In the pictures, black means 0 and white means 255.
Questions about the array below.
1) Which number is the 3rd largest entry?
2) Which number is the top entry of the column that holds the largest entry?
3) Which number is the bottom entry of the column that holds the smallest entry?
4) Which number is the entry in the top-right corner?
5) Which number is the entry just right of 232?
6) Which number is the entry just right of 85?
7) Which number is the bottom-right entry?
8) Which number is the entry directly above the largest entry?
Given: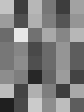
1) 196
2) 61
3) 31
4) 162
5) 113
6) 149
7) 93
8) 79
